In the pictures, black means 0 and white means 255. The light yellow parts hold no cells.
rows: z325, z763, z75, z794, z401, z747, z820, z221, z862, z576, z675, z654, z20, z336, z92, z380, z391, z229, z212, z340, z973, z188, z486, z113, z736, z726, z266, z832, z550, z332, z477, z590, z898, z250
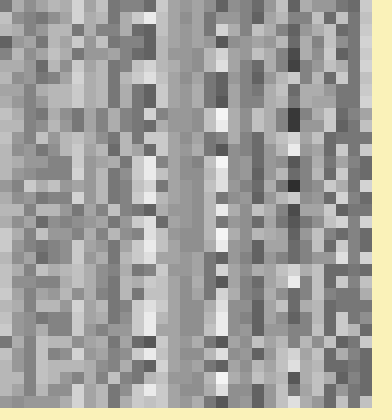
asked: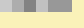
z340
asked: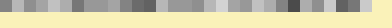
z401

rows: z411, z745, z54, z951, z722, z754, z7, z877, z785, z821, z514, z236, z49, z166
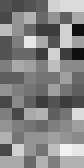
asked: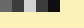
z722
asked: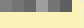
z877
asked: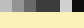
z54
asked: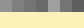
z877

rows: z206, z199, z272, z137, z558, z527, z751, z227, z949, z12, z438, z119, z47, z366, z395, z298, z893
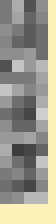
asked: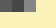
z298
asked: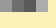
z949
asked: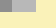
z893

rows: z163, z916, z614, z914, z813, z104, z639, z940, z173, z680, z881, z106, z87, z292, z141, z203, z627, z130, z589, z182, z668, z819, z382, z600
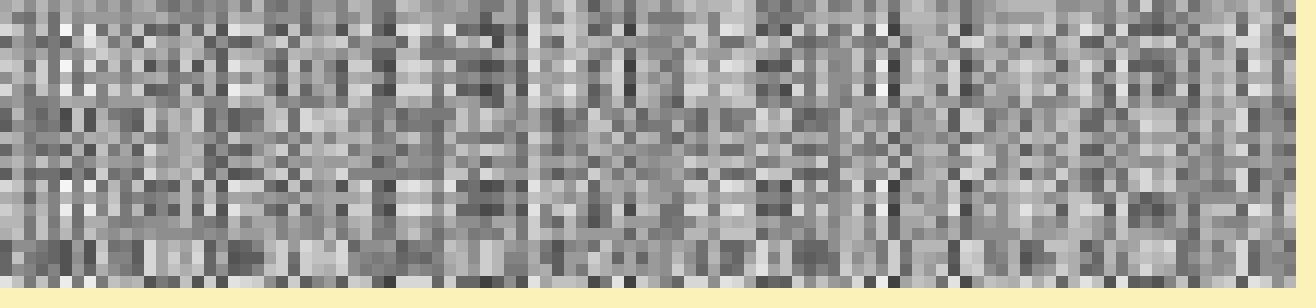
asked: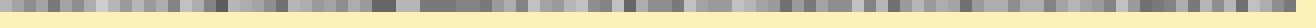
z813
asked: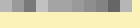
z182
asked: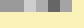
z819
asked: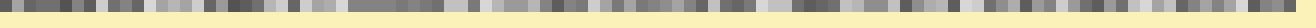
z141

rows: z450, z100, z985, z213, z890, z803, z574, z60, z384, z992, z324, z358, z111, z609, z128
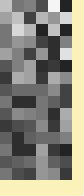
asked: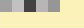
z100
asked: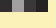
z111

